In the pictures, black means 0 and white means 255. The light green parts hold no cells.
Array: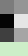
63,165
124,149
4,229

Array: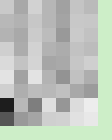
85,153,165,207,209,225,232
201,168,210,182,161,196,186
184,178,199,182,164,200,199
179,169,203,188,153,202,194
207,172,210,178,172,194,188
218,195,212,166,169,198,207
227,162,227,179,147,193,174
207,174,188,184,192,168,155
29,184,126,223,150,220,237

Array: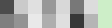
127,147,233,174,223,55,181
76,202,224,152,216,120,220

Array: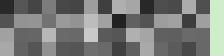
168,99,85,146,88,85,111,106,64,95,169,104,91,72,104
41,86,69,124,72,69,158,63,175,166,40,78,74,172,79
83,147,148,114,154,147,188,161,33,96,83,157,161,61,159
161,101,102,183,106,105,201,90,86,176,165,96,95,106,105

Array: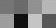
157,15,197,87
117,106,145,182

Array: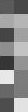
77,226
90,72
168,181
69,161
142,195
53,147
232,124
103,123
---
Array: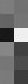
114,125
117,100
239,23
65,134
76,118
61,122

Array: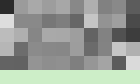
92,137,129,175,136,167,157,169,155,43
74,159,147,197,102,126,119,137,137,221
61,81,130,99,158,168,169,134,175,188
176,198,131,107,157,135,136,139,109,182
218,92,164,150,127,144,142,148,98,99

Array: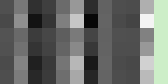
175,76,78,98,44,152,107,63,48,120,80
244,68,74,100,7,198,127,53,19,143,73
129,79,80,98,69,122,94,71,60,105,83
152,78,78,99,56,137,100,67,52,113,81
209,72,75,101,25,183,117,57,32,131,75
186,74,77,100,38,168,110,59,40,124,78

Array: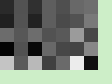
110,104,79,94,48,82,42
121,82,74,94,34,83,32
71,155,89,82,109,87,108
135,68,71,104,8,81,4
16,236,106,64,185,90,196

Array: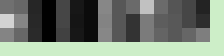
35,70,85,107,193,106,87,135,11,23,70,1,38,103,112
45,70,88,93,123,51,87,131,11,21,70,1,40,133,210
126,102,88,100,123,51,87,135,11,23,65,1,42,103,132

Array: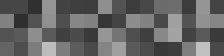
68,149,60,109,108,71,60,83,143,62,63,66,148,48,70,70
134,145,83,160,73,130,141,68,54,130,135,79,144,82,47,129
58,90,66,163,136,63,78,116,150,57,75,64,90,142,90,83
73,192,126,61,56,76,90,160,133,74,92,125,189,125,78,100

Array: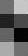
198,112
74,33
4,99
112,171

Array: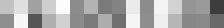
61,154,149,210,244,140,235,131,122,179,140,252,207,161,223,194
105,137,135,182,239,142,245,111,173,122,138,209,175,85,247,143
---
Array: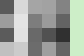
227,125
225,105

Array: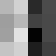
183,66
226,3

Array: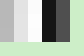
228,253
228,252

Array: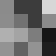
114,60
164,125

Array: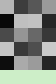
191,194
149,104

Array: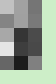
160,121
53,75

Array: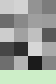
137,159
161,192

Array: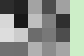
24,191
204,108

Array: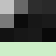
11,23
23,25
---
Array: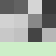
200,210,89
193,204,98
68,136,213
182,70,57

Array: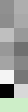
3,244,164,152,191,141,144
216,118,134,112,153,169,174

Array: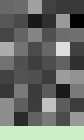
142,142,54,66,114,172,69,86,104
42,95,122,83,80,115,100,74,108
98,60,58,80,62,75,132,23,160
122,193,91,61,77,103,80,47,66
75,92,25,156,98,221,109,154,56
153,60,123,146,47,65,111,1,57

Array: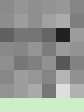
147,135,143,137,97,142,139
157,157,119,134,117,157,149
170,150,128,148,116,143,143
118,133,145,124,101,161,147
222,180,87,154,33,172,151
177,145,129,147,157,126,133

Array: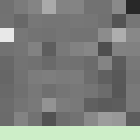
107,108,105,102,104,114,232,114,113
131,116,112,114,115,117,119,104,123
114,121,120,124,113,130,115,119,132
82,147,111,126,106,94,114,117,170
109,124,117,123,114,121,117,117,131
114,121,120,124,113,130,115,119,132
137,96,117,109,107,135,115,118,114
156,91,108,96,132,78,140,113,114
152,93,87,88,92,130,174,84,138
93,121,121,116,120,129,136,118,40

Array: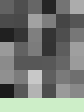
27,144,139,154,32,75,98
88,124,87,98,52,73,78
179,200,87,124,127,162,102
77,95,88,51,52,126,37
154,122,102,93,78,69,116
136,111,155,159,119,85,172

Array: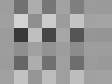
161,156,157,156,160,158
194,102,143,56,210,113
150,174,161,191,143,173
188,112,147,70,203,119
159,159,157,166,156,162
189,110,140,85,196,127
161,155,158,150,163,155
162,153,157,149,164,154
